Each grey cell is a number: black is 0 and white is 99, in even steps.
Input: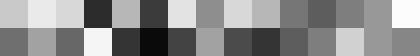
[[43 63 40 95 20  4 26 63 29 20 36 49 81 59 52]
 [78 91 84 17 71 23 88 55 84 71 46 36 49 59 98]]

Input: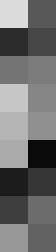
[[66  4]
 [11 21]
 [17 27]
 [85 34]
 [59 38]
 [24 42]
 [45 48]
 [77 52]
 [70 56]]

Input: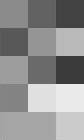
[[54 38 26]
 [61 41 23]
 [34 58 72]
 [64 64 79]
 [51 87 91]]

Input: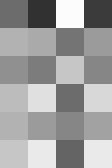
[[42 19 98 23]
 [56 48 77 52]
 [69 60 52 63]
 [69 66 45 60]
 [73 87 42 84]
 [77 91 39 91]]

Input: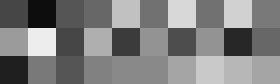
[[27  5 33 40 75 44 84 44 81 47]
 [12 47 33 50 53 53 64 78 71 64]
 [60 92 27 68 23 57 30 57 15 40]]

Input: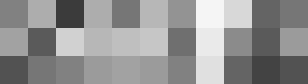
[[63 35 81 71 74 77 43 91 54 35 60]
 [32 46 50 60 63 60 50 87 39 26 32]
 [50 67 23 67 46 71 57 95 84 39 46]]

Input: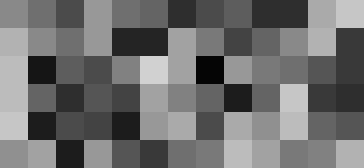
[[73  8 36 29 50 81 63  2 59 47 43 33 22]
 [77 11 29 26 11 59 66 29 66 56 73 39 33]
 [73 39 18 33 26 63 50 39 11 39 77 22 18]
 [53 43 29 59 43 39 18 29 36 18 18 66 77]
 [69 53 43 59 14 14 63 47 26 39 53 69 22]
 [56 63 11 59 33 22 43 47 73 63 47 50 69]]
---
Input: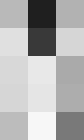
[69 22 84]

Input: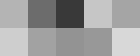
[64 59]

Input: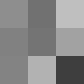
[74 45 51]

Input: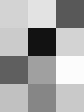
[34  7 37]

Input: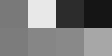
[ 8 53]

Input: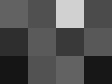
[29 22 32]

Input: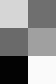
[43 41]

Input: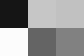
[75 39]

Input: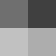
[25 75]
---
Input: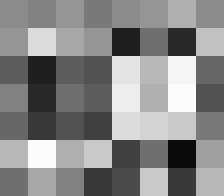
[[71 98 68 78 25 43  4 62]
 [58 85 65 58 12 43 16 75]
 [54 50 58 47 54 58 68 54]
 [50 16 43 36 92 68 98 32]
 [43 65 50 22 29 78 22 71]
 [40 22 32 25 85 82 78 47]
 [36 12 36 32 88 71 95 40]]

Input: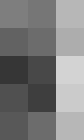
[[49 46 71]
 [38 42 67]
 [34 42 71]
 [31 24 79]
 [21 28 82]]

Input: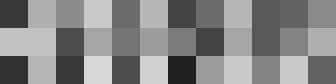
[[75 75 30 64 45 61 48 26 64 34 51 68]
 [22 68 54 78 42 71 26 42 71 34 38 54]
 [19 71 22 84 30 81 12 61 78 51 78 38]]

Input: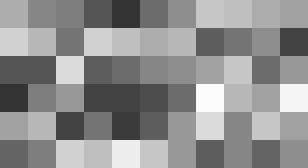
[[81 71 45 81 74 67 71 36 45 55 26]
 [67 52 49 33 20 42 55 77 74 67 63]
 [63 71 26 45 23 36 59 85 52 77 63]
 [39 49 81 74 92 77 59 36 52 39 55]
 [33 33 85 36 42 52 55 63 77 42 59]
 [20 49 59 26 26 30 42 98 71 63 95]]

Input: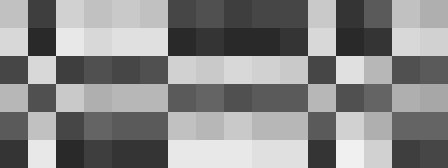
[[84 16 90 84 87 87 16 20 16 16 20 84 16 20 84 81]
 [75 24 81 75 78 75 27 31 24 27 27 78 20 35 75 68]
 [71 31 78 68 71 71 35 39 31 35 35 71 31 39 68 65]
 [35 75 27 39 35 35 75 71 78 71 71 35 81 68 39 39]
 [27 84 24 31 27 31 81 78 84 81 78 27 87 71 31 35]
 [20 90 16 24 20 20 90 90 90 87 87 20 93 81 24 27]]

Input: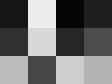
[[73 27 80 70]
 [19 84 15 30]
 [ 8 92  2 12]]
